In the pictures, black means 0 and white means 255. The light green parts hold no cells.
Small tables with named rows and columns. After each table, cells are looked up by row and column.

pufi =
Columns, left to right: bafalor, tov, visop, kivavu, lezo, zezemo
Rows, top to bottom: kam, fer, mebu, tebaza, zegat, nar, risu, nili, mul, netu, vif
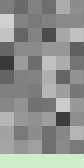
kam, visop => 129
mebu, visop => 131
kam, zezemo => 141
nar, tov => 129
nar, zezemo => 146
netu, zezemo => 180
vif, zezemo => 121
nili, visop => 114
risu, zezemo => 119
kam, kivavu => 110
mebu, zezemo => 192
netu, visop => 141
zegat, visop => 109
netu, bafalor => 162
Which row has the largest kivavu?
zegat

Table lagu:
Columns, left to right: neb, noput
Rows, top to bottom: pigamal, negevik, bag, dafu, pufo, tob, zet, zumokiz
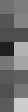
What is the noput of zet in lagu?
118
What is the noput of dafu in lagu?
179
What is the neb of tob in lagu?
89
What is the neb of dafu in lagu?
31
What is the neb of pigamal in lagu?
112
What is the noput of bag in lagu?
77
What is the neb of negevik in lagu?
84
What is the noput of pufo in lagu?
165
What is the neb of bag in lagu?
77

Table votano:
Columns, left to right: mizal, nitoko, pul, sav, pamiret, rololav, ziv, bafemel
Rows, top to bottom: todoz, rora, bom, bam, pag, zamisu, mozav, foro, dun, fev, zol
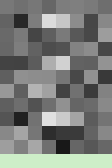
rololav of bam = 131
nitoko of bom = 122
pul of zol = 167
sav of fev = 45
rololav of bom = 88
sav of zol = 111

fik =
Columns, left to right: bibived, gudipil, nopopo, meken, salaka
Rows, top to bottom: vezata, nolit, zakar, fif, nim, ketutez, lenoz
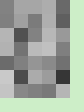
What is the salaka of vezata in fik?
105
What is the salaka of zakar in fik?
153
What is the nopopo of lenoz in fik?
128
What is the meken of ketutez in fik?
156
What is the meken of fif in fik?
192
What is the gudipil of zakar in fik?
81
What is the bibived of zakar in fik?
181

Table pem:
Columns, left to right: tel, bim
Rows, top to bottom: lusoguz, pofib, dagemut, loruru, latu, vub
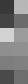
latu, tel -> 125
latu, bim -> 128
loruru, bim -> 144
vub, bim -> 110
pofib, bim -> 107
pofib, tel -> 67
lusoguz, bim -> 183
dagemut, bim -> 155
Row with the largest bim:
lusoguz

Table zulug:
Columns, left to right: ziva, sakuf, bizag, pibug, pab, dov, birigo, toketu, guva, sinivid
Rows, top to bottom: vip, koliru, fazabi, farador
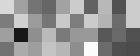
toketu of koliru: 179
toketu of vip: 184
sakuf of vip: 160
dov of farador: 142
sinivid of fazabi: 81
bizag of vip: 116
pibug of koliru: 118

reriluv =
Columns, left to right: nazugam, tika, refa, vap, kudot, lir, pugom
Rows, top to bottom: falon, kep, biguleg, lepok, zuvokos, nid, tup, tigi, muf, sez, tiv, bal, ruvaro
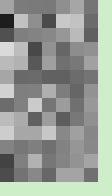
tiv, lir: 150
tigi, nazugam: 108
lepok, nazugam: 218
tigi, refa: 203
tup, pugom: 146
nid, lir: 108
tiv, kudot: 130
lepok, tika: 189
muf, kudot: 93
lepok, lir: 141
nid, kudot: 97
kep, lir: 194
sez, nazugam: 205
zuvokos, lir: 120
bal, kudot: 132
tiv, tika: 119
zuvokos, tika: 178
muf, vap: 157
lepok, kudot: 102
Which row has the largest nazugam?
lepok

